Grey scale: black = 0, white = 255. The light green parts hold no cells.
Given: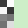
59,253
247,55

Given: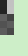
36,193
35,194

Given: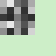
182,230
145,49

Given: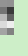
147,145
116,58

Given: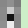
135,144
139,202

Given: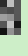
43,191
86,76

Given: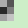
172,84
41,126

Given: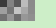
58,130
159,117
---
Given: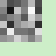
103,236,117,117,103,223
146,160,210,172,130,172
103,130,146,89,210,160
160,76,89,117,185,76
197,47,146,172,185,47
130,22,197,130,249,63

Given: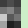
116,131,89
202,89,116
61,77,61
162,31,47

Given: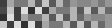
48,221,62,166,121,121,181,89,196,89,181,105,150,135,135,150
74,196,62,221,48,221,62,166,121,121,181,89,196,89,181,105
62,166,121,121,181,89,196,89,181,105,150,135,135,150,121,150
196,62,221,48,221,62,166,121,121,181,89,196,89,181,105,150

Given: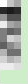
236,236,223
126,211,195
252,195,166
211,180,195
236,166,150
96,138,166
180,112,112
126,96,112
150,81,81
41,28,41

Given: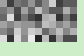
104,220,63,119,75,51,175,190,51,119,63
119,148,75,162,104,190,135,91,91,175,119
162,135,162,148,148,104,190,175,135,162,119
135,104,206,148,206,190,104,148,190,135,175
162,63,119,104,148,91,135,206,63,91,91
220,51,220,135,234,36,190,51,162,75,75

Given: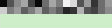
205,125,154,95,125,166,95,125,95,37,52,178,83,67,109,139
9,83,139,166,67,9,109,166,125,242,217,83,154,52,109,154

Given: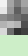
179,191,179,79
242,164,124,164
229,152,95,140
140,124,109,95
216,109,49,63
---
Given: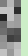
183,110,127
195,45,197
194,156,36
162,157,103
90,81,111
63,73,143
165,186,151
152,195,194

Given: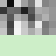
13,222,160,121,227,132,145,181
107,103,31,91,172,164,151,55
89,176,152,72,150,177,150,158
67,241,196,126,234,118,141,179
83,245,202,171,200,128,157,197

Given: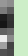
141,151
93,123
52,29
49,22
107,97
138,237
67,161
73,81

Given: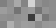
144,169,132,211,145,135,139,128
148,116,149,154,117,147,140,157
141,147,150,60,169,120,138,144
175,149,158,156,139,152,154,133

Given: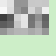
223,148,149,200,201,199,235
219,153,132,213,183,239,248
89,211,229,115,144,98,62
104,197,228,118,162,105,93
171,181,182,169,179,149,148

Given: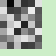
6,172,49,59,225,161
59,66,111,236,86,224
213,88,185,135,93,179
197,229,34,200,85,75
225,43,142,101,231,166
147,202,225,194,86,116
77,190,58,65,110,177
